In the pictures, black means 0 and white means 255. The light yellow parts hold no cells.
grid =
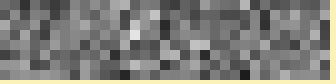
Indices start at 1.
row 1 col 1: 111
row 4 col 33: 69
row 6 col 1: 64
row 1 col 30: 109
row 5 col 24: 125
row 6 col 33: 171
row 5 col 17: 155
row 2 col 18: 116
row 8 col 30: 138
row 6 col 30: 135
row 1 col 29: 87
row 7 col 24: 77
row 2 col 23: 75
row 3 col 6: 117
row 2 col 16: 194
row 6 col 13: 109
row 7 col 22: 86
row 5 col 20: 193
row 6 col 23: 112
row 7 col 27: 113
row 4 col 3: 163
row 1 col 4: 110
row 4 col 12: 113
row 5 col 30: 65
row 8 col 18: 127
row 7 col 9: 155
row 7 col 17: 52
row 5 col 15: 93
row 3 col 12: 143
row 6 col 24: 96
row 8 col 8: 75
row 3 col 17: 42
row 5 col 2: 136
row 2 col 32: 108
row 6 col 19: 77
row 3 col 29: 144

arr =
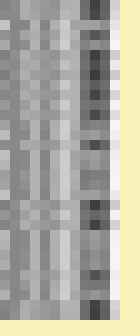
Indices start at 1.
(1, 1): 130
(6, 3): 175
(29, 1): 154
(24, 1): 184
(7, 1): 141
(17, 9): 141
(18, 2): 135
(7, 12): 234
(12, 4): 166
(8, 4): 159
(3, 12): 229
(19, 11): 130
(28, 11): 105
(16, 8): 164
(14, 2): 135
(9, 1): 147
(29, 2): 135
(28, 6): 158
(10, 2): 139
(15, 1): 139
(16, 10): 158
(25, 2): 135
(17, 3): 137
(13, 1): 160
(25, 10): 151
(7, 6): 156
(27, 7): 205
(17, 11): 139
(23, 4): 162
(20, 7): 202
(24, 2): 135
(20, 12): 234
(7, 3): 168
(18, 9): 121
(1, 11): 98
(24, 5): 133
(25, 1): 179
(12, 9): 111
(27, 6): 174

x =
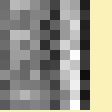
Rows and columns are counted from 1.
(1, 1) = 110
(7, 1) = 95
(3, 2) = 122
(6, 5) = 109
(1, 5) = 113
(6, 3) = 158
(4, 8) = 196
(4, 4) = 128
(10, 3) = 181
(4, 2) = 188
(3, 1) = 126
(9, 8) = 239
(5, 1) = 109
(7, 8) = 195
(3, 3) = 111
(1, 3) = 175
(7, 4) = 120
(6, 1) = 90
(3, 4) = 138
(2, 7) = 189
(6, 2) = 157
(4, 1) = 99
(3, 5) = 46
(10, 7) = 130
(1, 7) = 180
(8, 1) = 141
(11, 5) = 121
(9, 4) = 122
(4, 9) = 39

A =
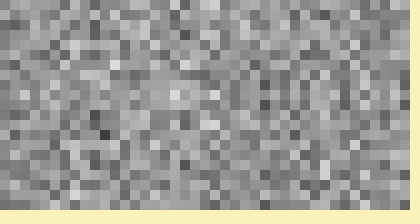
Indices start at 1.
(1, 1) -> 132
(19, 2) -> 183
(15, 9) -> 170
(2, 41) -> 131
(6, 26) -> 144
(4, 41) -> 172
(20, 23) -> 116
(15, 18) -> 132
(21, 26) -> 149
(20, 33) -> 173
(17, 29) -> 156
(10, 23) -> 142
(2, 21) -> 165
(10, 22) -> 212
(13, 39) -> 117
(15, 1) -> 135
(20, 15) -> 137
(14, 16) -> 143
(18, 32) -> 144
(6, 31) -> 100
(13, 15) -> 182
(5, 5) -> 162
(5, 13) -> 108
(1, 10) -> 102
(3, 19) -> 142
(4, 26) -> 173
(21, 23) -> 145
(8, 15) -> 122
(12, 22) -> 136
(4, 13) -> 170
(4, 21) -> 195
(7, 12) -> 219
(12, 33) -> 192
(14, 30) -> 91
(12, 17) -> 134
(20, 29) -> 143
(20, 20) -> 164
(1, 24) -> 147
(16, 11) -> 158
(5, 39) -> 137

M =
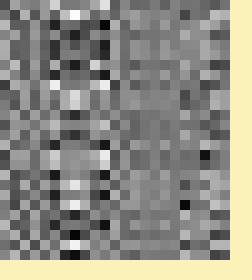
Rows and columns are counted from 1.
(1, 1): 75
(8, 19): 148
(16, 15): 110
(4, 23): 90
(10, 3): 158
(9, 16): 123
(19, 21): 108
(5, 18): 125
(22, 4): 164
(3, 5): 90
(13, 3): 144
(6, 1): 171
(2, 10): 102
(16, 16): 126
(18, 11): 24
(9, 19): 117
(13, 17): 109
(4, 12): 140
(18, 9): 127
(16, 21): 17
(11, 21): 114
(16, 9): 154
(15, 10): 79
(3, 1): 184
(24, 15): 117
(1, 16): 121
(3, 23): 119
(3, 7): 110
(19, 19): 77
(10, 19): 73
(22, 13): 108
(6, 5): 99
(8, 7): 112
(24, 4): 167
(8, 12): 169
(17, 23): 127
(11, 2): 84
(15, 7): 123
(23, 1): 184

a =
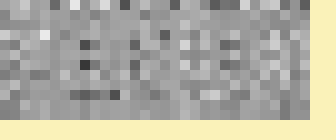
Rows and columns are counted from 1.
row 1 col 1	163
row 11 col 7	155
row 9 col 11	164
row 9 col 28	148
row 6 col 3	150
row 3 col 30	148
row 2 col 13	161
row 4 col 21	180
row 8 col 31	150
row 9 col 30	145
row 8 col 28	149
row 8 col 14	124
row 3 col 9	150
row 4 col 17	93
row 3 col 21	158
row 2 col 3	178
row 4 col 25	154
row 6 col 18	166
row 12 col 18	159
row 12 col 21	150
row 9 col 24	182
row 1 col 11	218
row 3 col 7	159
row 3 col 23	152
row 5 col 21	186
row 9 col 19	143
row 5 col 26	161
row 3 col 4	149
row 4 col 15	177
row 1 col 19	180
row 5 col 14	99
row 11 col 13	162
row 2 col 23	149
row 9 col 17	166
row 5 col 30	144
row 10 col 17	140
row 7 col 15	171

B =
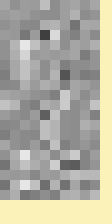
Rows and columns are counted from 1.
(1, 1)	165
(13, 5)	190
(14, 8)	141
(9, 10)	148
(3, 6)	179
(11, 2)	181
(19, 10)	139
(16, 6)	141
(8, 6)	179
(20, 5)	142
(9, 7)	128
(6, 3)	212
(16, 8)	202
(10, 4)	146
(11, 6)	166
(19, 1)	116
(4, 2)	152
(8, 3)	193
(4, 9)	158
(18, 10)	184
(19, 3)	230
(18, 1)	155
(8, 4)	164
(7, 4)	173
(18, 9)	184
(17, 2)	167
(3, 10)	166
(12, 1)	155
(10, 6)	128
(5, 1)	145
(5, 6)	179
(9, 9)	158
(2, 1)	155
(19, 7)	114
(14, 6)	179
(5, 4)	192
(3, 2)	152
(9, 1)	136

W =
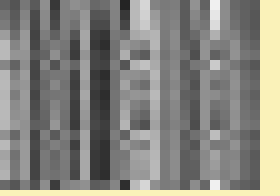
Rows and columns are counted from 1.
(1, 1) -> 99
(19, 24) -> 106
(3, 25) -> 97
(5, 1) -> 186
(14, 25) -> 102
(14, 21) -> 129
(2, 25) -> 97
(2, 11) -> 86
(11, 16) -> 176
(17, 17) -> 123
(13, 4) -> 95
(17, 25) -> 106
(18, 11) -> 46
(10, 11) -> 45
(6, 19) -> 113
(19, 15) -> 214
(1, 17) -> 122
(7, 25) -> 100
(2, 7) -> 129
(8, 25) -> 109
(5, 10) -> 57
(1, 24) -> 104
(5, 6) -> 124
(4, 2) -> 110
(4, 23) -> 134
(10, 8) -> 68
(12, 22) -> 103
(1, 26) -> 90
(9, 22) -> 110
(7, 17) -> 125
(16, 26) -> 90
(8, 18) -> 140
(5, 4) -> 71
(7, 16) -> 170
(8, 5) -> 113
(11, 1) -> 185
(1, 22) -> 240
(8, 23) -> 126
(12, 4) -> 82
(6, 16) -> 164
